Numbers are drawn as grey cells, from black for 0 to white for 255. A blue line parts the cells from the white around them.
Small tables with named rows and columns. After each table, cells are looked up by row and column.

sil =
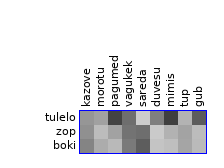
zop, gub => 188
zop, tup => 163
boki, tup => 165
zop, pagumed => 162
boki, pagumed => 185
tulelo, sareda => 204
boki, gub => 186
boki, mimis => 191
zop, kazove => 144
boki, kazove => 132
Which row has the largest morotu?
zop

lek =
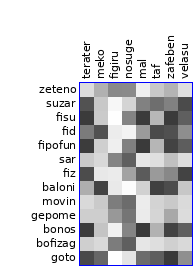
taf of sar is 223
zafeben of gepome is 168
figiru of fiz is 235
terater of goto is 73
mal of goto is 108
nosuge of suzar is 212
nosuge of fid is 243
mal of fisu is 59
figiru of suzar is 247
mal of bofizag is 230
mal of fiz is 91
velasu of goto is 143
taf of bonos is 178

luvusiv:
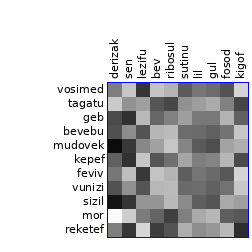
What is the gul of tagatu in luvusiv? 171
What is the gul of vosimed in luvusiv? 108
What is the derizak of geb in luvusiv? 75
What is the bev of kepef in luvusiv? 85
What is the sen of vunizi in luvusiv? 144
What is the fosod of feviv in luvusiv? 87
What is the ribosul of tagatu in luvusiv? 71
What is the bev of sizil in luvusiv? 149
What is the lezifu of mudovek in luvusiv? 135
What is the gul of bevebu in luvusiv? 96
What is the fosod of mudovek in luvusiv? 163
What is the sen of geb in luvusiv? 49

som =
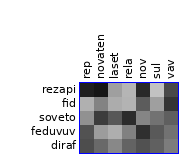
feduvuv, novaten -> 156
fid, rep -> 176
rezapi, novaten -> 22
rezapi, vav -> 73
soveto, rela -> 44
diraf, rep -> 77
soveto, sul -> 114
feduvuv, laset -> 174
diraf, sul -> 96
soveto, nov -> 133
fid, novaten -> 131
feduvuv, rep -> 82
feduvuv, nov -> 47
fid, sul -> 159
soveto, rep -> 145
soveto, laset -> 88
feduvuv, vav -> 114

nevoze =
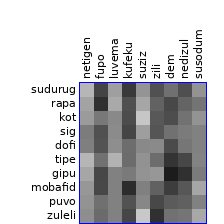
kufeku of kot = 76
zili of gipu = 151
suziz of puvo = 135
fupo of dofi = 83
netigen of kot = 155
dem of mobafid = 61
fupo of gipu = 71
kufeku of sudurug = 57
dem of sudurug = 112
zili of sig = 85
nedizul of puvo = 96
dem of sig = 113
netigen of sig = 124

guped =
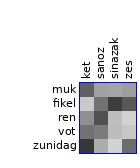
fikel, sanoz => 114
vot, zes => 199
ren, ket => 143
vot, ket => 114
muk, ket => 97
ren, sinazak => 190
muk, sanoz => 161
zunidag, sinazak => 211
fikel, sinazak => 61
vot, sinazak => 188
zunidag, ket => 55

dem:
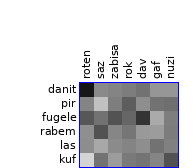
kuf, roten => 212
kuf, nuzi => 82
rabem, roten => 143
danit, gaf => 150
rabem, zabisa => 134
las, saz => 168
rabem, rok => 118

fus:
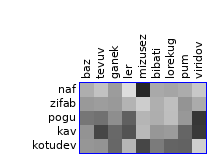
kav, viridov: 57
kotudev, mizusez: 70
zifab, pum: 148
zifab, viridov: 171
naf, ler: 221
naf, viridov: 200
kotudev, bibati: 123
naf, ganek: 156
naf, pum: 172
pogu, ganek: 142
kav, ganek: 104
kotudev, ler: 182
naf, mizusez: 38
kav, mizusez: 185
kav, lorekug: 155
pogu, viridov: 54

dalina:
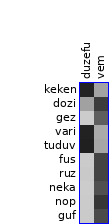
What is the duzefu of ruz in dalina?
201
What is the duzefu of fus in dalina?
203
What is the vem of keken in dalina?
163
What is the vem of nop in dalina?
54
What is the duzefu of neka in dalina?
204
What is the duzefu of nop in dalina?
203
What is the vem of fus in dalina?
67
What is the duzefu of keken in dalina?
35
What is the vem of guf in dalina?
74
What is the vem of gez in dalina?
94
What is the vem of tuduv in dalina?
166
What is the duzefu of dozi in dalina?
161

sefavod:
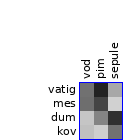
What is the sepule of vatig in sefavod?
168
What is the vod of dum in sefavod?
197
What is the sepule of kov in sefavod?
113
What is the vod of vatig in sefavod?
113
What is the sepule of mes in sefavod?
209
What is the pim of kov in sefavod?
206
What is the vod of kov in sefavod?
192
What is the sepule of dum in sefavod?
48
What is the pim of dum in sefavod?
132
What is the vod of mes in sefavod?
110
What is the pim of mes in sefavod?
68
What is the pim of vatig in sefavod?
34

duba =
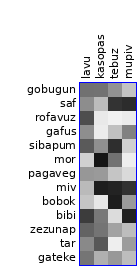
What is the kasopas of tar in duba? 87
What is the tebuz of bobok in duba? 29
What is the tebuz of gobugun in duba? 146
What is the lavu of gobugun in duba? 113
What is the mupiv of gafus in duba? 129
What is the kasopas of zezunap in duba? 116
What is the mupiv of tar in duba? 156
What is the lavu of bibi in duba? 60
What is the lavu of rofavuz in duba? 78
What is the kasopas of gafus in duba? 236

